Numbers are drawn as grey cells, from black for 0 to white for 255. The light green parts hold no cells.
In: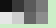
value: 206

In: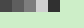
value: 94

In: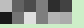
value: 116

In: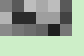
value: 118

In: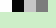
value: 7

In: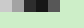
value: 163

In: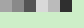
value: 137

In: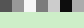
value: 152
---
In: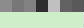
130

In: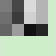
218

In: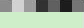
156

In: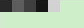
63

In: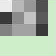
151

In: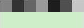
101

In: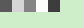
132

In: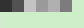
195
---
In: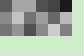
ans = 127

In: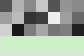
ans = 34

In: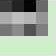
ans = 127

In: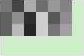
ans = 162

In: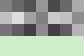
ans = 180

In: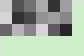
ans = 38

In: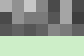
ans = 98

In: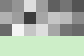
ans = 105

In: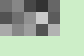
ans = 178

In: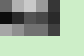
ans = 63
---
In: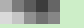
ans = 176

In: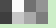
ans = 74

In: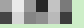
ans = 163

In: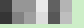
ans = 65

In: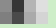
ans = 139

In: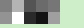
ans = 127

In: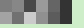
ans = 125

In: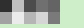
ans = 47
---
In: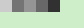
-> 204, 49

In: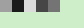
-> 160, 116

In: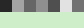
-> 39, 114

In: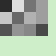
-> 43, 73

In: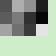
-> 81, 228

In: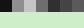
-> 18, 90

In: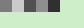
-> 124, 48

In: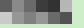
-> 94, 82

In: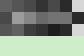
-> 97, 215
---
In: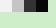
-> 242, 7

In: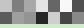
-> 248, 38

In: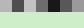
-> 194, 24

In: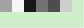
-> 245, 24

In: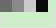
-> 202, 11

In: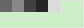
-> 219, 36

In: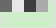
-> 231, 62

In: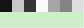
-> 250, 20

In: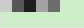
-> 203, 30

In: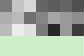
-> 235, 39
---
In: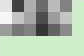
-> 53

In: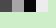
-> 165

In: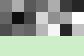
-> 245

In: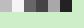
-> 68

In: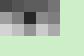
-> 148

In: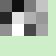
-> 255

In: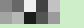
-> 28

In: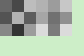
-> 219

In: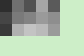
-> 195
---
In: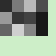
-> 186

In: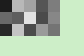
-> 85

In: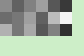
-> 87

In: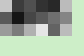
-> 40

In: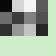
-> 243

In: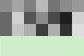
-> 140
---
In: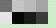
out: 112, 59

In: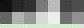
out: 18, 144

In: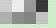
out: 206, 195

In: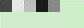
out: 71, 135

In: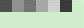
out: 80, 58

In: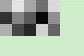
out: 165, 100

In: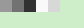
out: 153, 216

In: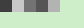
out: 62, 179

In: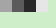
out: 165, 230
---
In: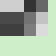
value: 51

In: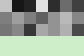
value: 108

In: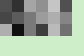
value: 197

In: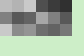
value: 59

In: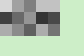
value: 194

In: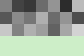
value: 44

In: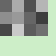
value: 80
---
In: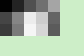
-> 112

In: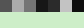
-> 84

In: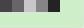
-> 102

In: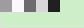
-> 157

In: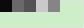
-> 105

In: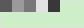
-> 120

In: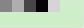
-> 133
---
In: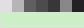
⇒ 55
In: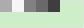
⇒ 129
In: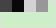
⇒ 8
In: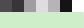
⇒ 181
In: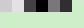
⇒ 0
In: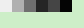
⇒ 37
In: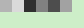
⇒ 129
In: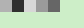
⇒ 215
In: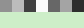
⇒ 103
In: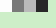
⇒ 121
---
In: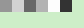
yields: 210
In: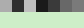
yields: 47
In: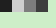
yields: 206
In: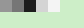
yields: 118
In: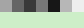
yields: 101
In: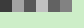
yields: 163
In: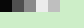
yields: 79
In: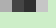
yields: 69
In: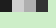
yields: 207
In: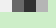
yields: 105
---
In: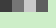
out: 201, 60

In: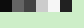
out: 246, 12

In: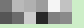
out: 245, 40

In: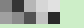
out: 225, 42

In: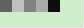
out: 192, 13

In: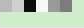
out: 248, 13

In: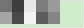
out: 243, 62

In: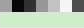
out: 245, 7

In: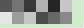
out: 229, 38
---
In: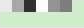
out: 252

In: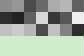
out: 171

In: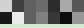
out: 44

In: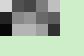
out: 70

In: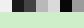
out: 218

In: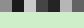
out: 36

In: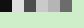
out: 202

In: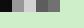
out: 210

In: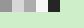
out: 172

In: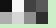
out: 246
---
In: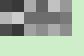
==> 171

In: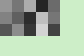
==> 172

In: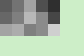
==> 163

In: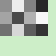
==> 131

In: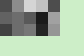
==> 213

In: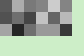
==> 121

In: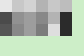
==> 211

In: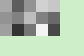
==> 147

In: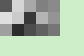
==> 168
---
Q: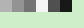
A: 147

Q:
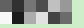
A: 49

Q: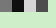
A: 15

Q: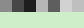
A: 71

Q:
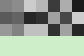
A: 140

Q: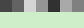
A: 99

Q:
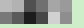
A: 178

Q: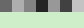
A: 174
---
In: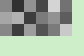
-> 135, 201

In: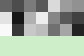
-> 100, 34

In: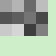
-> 159, 127

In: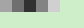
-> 165, 208

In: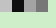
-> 194, 119

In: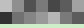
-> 191, 92

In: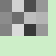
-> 119, 151
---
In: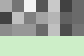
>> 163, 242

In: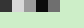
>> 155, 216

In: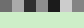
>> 141, 204

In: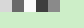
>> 250, 250

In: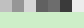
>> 97, 236

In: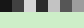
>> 44, 214

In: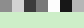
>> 121, 253
